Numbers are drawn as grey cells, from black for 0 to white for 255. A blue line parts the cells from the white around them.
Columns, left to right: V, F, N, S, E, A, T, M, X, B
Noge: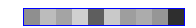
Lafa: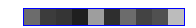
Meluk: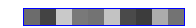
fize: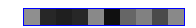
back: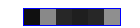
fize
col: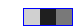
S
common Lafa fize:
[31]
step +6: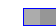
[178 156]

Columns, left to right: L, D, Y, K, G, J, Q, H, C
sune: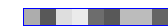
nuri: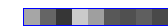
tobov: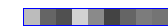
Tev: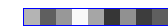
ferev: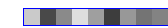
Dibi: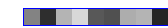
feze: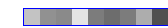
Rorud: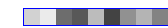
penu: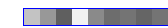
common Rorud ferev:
[131]
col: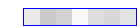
K
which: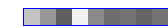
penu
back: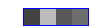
Rorud
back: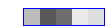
sune
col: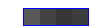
J
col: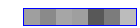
G

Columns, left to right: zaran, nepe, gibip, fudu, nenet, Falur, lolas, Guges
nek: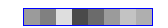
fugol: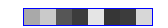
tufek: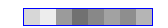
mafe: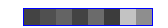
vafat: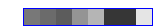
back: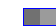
tufek
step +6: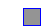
[154]
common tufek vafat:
[181]
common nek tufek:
[155]
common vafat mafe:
[107]
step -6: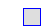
[216]

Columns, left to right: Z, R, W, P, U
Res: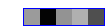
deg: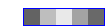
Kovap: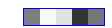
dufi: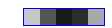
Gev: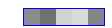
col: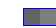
Z
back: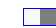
Kovap

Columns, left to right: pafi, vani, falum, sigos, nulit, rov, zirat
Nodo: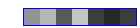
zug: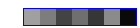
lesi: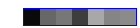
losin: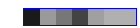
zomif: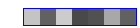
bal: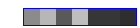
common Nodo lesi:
[61]
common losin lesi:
[119]
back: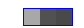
zomif
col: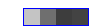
sigos

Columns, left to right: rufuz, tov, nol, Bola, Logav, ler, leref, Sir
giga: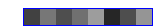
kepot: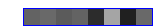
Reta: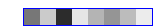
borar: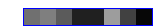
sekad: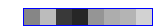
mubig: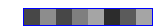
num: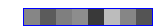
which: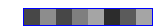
mubig
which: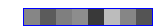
num
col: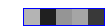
Logav
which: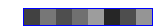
giga
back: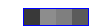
num

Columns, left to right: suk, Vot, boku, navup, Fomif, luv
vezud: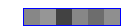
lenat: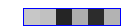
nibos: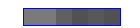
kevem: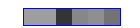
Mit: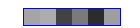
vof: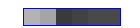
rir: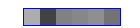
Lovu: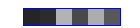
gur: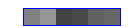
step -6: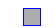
[167]
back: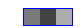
Mit
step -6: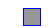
[144]
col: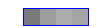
Vot
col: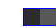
Fomif
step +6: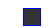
[58]

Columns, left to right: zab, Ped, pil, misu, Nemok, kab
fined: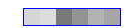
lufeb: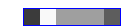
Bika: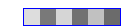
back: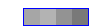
fined
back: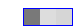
fined

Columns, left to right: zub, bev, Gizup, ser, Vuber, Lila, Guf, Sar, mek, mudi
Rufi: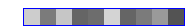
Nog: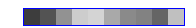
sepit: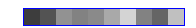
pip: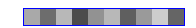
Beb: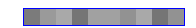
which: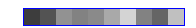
sepit
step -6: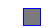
[117]

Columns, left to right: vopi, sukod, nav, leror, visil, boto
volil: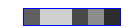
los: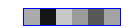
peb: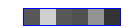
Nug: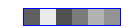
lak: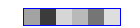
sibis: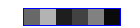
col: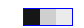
sukod
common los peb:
[88]
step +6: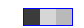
[ 65 220 191]
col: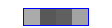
vopi
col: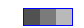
leror
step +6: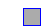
[177]
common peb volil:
[207]

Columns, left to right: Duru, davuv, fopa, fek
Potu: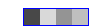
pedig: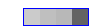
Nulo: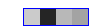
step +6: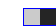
[209  43]
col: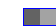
fek
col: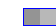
fopa
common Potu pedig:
[191]
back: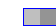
Potu
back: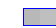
pedig

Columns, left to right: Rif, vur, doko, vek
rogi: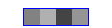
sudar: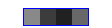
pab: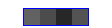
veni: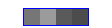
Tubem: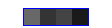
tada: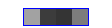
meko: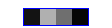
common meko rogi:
[176]
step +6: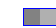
[136 182]
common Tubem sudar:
[104]
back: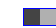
rogi
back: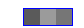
veni

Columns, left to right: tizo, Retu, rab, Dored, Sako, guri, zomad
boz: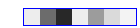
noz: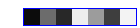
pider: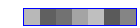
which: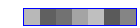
pider
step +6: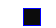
[18]
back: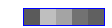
pider
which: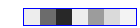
boz
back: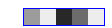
boz
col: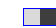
guri
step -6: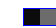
[  6 102]

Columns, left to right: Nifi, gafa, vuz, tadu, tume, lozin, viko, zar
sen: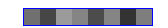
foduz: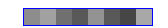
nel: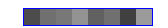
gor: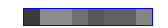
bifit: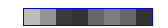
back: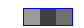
nel
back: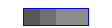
gor
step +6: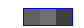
[103 118  70]
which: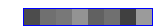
nel
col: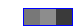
vuz

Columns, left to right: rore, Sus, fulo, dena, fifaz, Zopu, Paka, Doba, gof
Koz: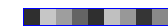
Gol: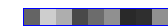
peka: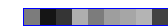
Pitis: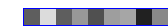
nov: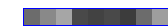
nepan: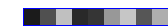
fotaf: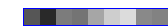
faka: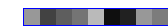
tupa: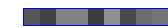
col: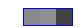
gof
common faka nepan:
[152]
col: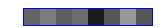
rore
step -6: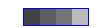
[ 60  88 110 180]
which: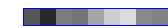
fotaf

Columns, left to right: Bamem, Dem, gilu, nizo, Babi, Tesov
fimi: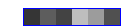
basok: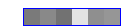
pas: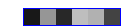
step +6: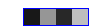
[ 30 156  46 196]
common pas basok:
[150]

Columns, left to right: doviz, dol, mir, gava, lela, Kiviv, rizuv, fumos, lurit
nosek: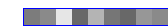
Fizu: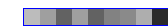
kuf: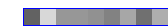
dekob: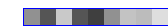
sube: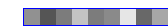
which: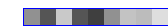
dekob
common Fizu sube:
[138]
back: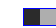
Fizu
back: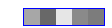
sube

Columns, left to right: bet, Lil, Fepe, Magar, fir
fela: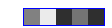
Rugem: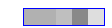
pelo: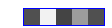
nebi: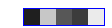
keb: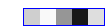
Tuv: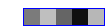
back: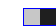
nebi
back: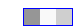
keb

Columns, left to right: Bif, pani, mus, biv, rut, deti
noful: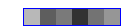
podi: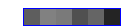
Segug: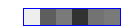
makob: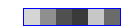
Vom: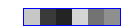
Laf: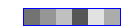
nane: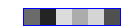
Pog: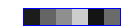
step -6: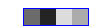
[101  30 214 166]
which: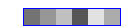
Laf
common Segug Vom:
[115]
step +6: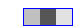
[198  92 232]
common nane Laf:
[172]
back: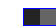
podi
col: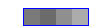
deti

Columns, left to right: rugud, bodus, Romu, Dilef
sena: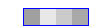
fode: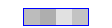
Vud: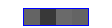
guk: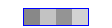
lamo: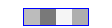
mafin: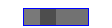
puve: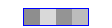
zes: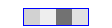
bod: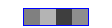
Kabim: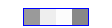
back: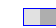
fode
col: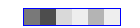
bodus
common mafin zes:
[114]
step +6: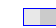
[238 209]
